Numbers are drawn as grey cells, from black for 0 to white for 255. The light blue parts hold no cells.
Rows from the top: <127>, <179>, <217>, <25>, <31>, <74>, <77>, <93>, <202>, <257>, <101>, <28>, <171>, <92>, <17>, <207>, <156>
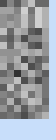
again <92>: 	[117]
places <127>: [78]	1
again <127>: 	[105]

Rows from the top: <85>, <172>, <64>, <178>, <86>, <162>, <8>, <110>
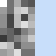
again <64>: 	[70]
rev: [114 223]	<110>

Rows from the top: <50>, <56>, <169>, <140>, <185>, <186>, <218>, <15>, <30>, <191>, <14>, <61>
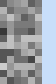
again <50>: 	[97]
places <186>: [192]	2 4 5 6
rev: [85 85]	<15>
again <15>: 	[85]
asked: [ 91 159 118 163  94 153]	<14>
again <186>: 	[192]
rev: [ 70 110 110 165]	<30>

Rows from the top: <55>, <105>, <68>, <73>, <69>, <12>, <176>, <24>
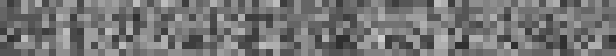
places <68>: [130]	23 27 45 54 58 68 70 75 77 84 85 86
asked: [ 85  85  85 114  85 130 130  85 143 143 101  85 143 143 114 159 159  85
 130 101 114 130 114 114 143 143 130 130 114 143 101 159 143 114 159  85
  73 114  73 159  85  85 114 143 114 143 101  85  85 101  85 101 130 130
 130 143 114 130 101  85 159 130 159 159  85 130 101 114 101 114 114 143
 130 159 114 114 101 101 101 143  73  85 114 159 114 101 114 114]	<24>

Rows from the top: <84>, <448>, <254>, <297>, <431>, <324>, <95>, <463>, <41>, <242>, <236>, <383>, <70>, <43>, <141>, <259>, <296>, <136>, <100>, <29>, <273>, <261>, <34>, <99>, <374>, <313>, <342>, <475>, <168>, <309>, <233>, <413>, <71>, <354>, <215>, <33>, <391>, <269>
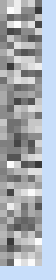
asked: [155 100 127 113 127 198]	<254>
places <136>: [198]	1 5 6
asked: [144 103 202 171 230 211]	<259>
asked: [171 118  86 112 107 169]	<71>
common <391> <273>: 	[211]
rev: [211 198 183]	<215>

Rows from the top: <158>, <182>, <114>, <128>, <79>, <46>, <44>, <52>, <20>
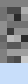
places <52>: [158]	2 3 4
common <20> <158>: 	[128]
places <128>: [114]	2 3 4
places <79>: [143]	1 3 4
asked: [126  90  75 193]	<20>
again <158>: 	[128]

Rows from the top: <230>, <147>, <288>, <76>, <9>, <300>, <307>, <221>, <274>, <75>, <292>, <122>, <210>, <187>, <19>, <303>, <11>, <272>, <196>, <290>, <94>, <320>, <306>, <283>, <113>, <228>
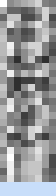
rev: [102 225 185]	<221>
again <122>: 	[61]
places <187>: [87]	2 4
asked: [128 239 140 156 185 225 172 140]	<320>

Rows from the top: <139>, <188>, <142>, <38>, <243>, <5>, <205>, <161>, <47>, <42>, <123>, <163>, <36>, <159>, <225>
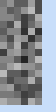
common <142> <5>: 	[107]
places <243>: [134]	2 3
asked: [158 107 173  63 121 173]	<205>
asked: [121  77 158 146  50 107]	<5>
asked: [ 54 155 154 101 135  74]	<161>
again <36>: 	[77]

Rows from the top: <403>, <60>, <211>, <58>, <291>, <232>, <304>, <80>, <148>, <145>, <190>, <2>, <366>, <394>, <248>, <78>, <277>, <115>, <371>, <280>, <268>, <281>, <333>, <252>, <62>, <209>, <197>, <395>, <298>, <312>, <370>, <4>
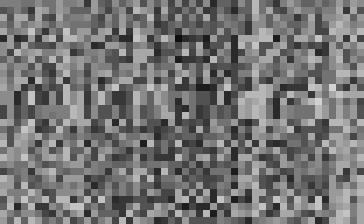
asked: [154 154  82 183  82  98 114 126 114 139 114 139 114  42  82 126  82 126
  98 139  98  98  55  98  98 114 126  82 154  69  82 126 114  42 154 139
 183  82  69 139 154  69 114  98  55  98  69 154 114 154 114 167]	<197>
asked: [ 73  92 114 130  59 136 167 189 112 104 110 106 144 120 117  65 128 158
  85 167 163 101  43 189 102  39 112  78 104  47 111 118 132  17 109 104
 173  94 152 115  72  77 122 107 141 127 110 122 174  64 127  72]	<62>
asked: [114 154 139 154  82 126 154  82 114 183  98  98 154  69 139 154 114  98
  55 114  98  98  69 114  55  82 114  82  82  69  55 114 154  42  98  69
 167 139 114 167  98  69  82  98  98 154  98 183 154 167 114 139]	<281>
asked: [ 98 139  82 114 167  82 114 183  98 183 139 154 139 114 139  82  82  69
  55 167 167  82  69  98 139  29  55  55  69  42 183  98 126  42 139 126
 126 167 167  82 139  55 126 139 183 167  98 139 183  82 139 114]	<148>
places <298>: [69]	14 23 24 35
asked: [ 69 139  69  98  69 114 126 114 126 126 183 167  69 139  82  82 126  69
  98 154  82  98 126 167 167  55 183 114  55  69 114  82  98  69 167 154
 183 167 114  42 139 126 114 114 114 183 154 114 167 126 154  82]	<277>

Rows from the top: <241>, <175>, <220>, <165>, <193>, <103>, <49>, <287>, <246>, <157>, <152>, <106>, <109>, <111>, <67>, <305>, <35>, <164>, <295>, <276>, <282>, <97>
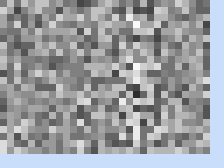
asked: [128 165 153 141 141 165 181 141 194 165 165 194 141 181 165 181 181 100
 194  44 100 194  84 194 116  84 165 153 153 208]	<111>
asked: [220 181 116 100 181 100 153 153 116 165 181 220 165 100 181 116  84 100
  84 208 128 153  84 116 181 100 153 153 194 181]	<282>
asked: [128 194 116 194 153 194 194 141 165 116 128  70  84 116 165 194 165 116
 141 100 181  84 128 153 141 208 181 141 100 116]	<241>

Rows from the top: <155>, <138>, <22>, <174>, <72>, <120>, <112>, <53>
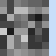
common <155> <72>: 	[99]
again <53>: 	[128]

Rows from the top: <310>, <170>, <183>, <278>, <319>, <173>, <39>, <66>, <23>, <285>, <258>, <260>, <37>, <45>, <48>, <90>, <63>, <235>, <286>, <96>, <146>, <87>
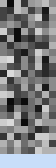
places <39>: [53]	2 6 7
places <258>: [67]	6 8

